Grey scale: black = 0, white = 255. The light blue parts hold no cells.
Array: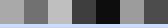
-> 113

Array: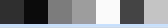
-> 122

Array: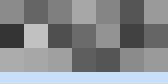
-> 132

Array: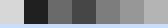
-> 125

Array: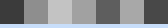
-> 142

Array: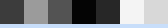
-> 83
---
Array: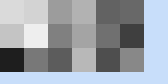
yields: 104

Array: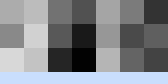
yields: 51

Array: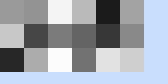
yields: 163

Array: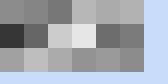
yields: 177

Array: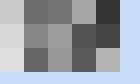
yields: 53

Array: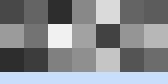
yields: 92

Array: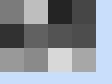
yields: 70

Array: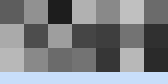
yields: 107

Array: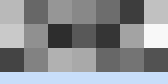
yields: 193

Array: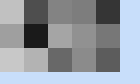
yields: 53
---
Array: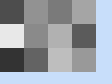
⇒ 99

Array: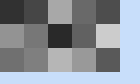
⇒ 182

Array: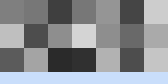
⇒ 178

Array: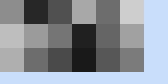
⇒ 25

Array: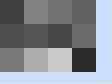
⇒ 173

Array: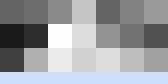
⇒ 220

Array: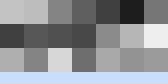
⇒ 169

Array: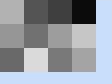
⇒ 218

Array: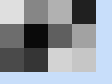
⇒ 53
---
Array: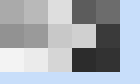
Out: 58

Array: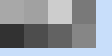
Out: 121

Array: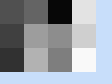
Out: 207

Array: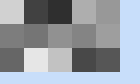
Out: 158

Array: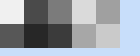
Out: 160

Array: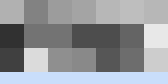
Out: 233

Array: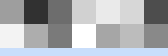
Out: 76

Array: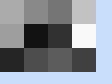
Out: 249

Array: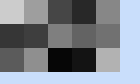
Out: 113
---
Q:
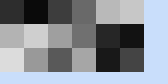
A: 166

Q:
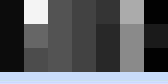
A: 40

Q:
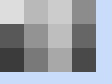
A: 120

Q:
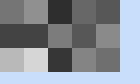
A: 54

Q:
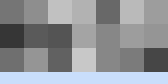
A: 135

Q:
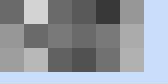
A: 81

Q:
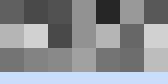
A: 115

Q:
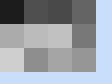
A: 142

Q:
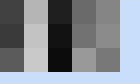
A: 12

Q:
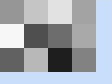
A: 184
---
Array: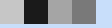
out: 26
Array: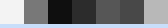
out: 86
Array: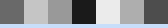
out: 235
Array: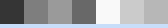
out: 249
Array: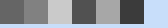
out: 81
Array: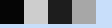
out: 205
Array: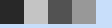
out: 196
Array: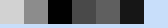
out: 73
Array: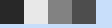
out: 232
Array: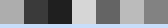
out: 100
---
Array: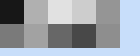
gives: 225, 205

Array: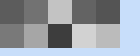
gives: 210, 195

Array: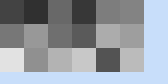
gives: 226, 200

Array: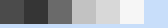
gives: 246, 216

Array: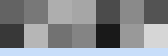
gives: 214, 182

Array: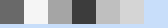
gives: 245, 213

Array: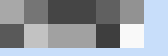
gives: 249, 194

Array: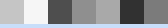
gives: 246, 197
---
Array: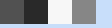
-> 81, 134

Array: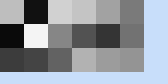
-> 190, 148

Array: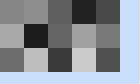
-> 134, 80

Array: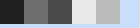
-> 32, 187

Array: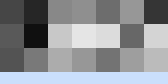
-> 69, 186

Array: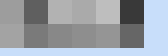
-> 157, 102

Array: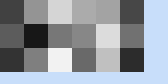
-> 65, 44

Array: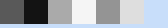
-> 89, 222
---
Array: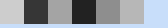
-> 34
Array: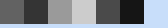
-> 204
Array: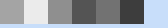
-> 84
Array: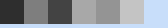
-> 168
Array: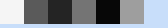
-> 116
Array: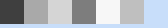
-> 125
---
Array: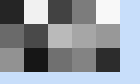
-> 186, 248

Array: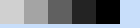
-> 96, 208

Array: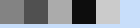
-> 171, 203

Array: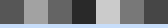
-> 41, 203

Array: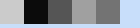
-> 85, 203

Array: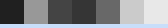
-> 53, 232

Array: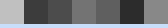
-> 115, 192

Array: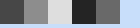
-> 222, 222

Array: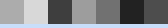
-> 157, 216
